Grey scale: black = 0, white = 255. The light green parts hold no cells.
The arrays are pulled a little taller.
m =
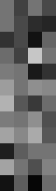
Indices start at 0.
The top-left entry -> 116
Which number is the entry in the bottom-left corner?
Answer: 18
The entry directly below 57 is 143
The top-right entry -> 73
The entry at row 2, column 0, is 50
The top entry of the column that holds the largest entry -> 116
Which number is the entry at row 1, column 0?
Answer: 116
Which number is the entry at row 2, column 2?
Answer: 18
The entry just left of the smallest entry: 93
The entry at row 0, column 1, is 65
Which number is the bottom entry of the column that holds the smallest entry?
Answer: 6
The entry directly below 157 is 178
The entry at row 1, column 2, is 44

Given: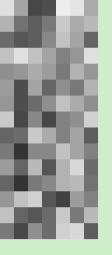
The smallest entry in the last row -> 71
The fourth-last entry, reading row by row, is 108
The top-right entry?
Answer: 171
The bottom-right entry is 94
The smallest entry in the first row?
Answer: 71
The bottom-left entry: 121
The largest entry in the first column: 223
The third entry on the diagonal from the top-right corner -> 193
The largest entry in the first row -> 237
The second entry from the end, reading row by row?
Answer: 216
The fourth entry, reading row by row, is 78
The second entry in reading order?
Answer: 164
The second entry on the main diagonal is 114
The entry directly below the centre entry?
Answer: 171
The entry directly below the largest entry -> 201
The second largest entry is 229

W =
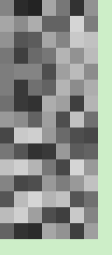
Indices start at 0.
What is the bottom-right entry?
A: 159
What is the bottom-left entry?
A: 99
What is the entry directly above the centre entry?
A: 173
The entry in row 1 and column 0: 166
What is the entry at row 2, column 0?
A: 146
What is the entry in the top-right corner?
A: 146
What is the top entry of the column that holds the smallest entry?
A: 35
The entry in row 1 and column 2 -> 173
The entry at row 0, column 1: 43
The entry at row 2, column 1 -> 85
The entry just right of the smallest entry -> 166
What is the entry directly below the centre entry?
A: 153
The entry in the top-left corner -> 132
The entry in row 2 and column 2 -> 92
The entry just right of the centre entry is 78
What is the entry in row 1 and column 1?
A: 140

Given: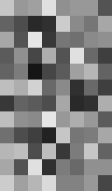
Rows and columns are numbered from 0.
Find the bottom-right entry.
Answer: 70
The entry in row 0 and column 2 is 160
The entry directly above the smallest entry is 70
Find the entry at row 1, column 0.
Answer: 99
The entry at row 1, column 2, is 41
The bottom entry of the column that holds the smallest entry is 182
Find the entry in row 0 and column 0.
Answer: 198
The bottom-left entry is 204
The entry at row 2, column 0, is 167
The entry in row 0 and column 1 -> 152
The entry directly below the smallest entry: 210
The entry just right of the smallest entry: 70
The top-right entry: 83

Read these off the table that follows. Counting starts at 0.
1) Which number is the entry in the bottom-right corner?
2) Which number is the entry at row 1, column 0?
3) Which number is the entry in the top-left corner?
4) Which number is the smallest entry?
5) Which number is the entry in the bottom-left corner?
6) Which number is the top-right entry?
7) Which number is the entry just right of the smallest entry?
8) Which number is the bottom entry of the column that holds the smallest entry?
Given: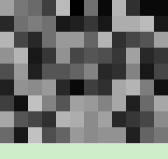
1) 119
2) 40
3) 161
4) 1
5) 106
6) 9
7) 112
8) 153

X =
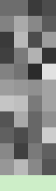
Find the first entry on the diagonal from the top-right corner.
76
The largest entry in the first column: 197
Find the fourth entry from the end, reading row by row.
151
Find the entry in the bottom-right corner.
84
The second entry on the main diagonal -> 170
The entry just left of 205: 103
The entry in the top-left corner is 109
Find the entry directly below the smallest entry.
144
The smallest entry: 43
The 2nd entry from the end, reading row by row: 136
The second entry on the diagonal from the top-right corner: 136
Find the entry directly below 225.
163
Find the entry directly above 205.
144

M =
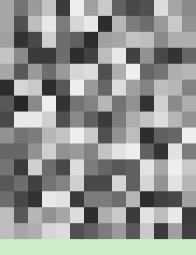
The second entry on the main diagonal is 80
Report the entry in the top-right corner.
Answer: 138
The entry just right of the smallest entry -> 138
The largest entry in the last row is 220
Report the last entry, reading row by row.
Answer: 65
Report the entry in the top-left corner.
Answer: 166
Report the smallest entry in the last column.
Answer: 59
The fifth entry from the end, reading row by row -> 88
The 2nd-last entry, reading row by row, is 160
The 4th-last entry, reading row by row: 201
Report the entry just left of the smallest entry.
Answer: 88
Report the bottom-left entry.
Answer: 189
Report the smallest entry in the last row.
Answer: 59
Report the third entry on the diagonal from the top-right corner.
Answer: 138
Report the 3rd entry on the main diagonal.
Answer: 72
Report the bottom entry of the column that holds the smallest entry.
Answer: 166
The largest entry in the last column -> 238
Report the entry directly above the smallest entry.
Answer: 213
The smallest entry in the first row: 59
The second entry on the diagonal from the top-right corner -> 201

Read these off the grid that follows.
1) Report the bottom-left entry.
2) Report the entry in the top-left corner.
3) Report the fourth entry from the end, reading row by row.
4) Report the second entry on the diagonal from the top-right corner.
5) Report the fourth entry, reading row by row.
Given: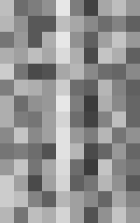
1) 182
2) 190
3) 82
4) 131
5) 145

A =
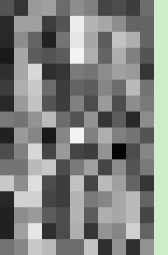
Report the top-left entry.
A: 84
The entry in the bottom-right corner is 147
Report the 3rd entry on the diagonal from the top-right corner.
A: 194
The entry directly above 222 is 186
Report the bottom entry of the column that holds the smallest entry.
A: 147
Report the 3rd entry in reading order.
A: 154
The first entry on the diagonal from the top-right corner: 108
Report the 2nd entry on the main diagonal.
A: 160
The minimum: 5
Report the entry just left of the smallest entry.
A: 147
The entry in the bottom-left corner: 116
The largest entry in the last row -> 200
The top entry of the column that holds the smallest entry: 76
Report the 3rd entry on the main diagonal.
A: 100
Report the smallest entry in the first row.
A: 53
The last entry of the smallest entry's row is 134
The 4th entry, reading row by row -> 160

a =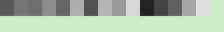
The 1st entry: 89
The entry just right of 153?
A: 215
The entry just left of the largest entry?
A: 166
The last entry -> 223

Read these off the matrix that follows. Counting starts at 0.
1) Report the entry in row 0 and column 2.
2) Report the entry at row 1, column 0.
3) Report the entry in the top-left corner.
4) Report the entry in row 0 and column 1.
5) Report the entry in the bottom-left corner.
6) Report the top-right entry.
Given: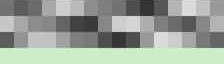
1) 107
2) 199
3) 114
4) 92
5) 92
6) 154
